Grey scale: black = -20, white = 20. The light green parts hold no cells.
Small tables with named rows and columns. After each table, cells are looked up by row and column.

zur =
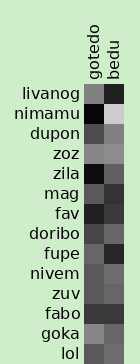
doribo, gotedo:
-9
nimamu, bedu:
12
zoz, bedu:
2
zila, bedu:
-5
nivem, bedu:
-3
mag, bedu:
-12
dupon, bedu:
0
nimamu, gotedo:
-19
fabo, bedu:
-11
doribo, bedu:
-4
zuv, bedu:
-4
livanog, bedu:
-15
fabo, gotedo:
-11
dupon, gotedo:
-8
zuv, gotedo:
-6
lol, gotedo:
-6
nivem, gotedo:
-6
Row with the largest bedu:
nimamu

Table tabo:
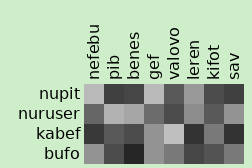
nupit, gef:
9
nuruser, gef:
-3
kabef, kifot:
-1
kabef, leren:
-12
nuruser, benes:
6
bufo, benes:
-14
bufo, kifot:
-7

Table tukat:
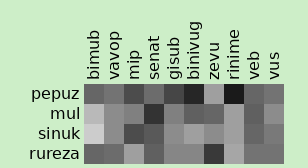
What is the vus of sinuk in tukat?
-1
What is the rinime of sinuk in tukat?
5
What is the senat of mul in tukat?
-12
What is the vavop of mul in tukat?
2
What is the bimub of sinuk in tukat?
12
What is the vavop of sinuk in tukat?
2
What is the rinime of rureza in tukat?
6
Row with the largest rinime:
rureza

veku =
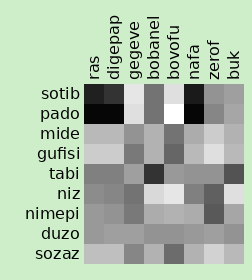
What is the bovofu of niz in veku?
16
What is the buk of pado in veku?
6
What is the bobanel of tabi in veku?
-12
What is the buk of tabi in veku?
-7
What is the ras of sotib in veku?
-15
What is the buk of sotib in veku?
5
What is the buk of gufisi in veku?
9
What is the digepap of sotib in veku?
-12
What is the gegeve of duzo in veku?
5
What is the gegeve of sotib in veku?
16
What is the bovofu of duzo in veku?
3
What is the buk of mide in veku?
8
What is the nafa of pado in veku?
-19
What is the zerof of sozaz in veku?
13
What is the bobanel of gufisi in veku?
8

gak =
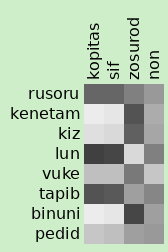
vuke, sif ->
10
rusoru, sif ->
-4
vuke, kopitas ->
10
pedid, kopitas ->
11
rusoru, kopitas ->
-4
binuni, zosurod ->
-9
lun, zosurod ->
14
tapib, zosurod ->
5
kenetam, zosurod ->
-7
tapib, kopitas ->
-7
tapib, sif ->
-6
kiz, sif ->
14
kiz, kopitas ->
15
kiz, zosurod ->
-5
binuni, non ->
5
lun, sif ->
-9
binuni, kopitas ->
17
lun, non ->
0
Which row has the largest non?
vuke

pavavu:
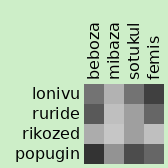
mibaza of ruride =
10
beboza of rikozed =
7
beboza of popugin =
-12
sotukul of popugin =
-8
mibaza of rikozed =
11
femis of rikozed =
10
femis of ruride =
-4
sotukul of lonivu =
-2
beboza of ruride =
-6
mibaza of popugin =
3
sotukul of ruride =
5
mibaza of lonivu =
8
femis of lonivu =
-10
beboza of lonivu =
-2
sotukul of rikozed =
5
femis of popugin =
-4
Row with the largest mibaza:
rikozed

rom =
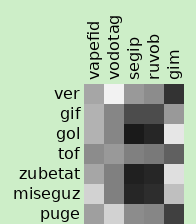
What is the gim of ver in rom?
-12
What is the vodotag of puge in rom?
13
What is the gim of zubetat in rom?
15
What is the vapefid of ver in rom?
6
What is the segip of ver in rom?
4
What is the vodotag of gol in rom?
1
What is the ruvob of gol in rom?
-14
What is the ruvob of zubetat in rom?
-14
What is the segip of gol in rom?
-16
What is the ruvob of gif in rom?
-8
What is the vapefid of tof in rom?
2
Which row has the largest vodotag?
ver

